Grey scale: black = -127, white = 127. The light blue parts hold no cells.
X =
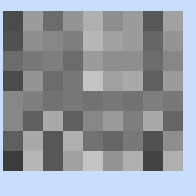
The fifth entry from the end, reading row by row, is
68
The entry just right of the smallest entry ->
54
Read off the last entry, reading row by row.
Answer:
47
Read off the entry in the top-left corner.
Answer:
-52
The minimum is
-67
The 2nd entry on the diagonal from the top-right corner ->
-25
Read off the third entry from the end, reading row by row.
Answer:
47
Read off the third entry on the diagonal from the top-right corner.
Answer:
14
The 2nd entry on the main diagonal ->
14
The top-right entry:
33
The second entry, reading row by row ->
27
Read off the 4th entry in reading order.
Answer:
20
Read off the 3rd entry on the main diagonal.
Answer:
-1
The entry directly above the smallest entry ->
-32

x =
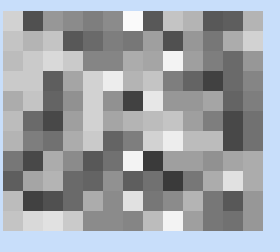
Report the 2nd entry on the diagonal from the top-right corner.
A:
44
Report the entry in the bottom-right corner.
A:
23
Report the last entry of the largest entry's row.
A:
52
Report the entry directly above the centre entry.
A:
-62
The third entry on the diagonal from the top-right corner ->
-1
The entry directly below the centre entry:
-1
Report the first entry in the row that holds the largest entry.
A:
82
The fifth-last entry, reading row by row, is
115
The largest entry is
122
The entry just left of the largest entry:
11
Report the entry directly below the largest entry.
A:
-8
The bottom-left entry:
68
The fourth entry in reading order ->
11
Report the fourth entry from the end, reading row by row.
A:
31
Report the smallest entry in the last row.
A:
-14
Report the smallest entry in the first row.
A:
-47
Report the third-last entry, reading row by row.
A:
-8
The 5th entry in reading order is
-1
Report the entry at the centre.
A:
52
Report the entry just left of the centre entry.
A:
37

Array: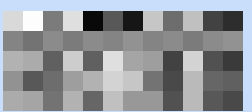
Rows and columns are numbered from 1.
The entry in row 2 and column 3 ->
11
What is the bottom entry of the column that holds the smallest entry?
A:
-25
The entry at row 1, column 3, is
-4
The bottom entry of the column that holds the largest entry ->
37
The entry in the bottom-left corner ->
43
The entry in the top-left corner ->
89
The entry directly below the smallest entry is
11
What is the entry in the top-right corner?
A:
-82
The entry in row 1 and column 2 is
125
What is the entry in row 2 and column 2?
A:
-12
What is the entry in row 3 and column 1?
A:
50
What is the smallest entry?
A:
-118
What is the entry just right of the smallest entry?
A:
-39
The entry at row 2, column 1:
4
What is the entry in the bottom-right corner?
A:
-54

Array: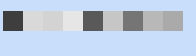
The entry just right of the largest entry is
-38
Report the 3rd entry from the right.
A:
-10
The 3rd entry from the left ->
83

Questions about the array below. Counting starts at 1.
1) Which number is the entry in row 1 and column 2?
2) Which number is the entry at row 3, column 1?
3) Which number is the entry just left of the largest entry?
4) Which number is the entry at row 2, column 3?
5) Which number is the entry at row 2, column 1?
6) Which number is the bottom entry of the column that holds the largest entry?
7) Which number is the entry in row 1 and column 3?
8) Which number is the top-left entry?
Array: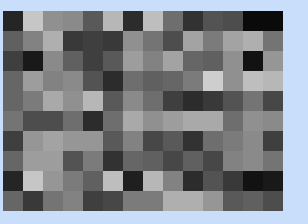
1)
70
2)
-64
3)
-4
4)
47
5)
-31
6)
22
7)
16
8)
-90

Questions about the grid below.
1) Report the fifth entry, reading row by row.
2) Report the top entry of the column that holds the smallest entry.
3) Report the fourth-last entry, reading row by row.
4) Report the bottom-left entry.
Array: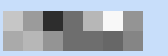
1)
55
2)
-82
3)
-17
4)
42

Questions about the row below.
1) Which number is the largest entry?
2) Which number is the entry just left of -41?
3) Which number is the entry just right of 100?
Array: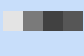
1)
100
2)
-62
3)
-5

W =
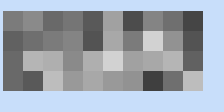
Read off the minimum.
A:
-64
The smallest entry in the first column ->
-30
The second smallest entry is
-58
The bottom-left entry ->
-22
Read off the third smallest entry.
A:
-51
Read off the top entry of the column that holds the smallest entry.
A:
4
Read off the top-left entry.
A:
-4
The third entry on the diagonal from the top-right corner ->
40
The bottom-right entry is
61
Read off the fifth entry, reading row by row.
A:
-38
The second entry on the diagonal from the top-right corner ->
18
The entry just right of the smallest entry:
-16
